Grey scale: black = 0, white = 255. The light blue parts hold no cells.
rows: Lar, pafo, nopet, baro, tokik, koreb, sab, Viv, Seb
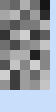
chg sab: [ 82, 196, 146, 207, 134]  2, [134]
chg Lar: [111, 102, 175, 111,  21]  0, [123]
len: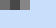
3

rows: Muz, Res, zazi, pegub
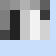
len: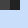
2
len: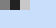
3

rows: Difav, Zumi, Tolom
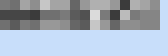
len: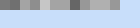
12
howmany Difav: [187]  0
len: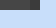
4
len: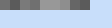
9

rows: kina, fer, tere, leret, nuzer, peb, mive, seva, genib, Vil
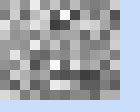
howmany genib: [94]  5
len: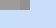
3
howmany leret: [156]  1

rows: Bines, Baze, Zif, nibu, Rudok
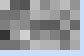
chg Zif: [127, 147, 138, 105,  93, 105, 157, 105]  5, [93]
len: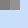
2

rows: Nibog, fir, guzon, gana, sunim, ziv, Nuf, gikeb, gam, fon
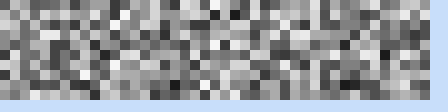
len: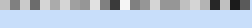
25
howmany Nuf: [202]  3
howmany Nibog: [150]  5
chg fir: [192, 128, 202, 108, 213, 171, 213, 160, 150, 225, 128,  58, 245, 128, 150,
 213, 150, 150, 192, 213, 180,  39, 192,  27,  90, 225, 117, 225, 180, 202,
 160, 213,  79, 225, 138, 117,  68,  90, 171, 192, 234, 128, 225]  33, [213]

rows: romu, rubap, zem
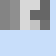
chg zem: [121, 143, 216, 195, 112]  0, [132]
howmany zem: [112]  1
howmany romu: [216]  2

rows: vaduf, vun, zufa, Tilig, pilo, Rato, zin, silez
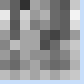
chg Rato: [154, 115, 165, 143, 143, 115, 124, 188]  6, [133]
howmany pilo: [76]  1
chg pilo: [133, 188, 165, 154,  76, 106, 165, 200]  3, [165]
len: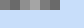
6
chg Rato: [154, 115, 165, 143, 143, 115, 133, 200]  7, [188]
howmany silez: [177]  0

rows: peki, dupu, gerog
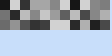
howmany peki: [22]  2
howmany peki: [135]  2
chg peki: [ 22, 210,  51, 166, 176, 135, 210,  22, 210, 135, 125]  4, [166]
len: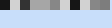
11
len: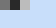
3

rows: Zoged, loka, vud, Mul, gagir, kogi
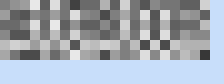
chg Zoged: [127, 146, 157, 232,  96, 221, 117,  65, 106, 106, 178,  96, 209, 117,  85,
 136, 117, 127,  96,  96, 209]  17, [117]
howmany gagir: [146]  1
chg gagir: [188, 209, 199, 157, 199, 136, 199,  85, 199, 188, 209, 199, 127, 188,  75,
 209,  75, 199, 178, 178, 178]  5, [146]

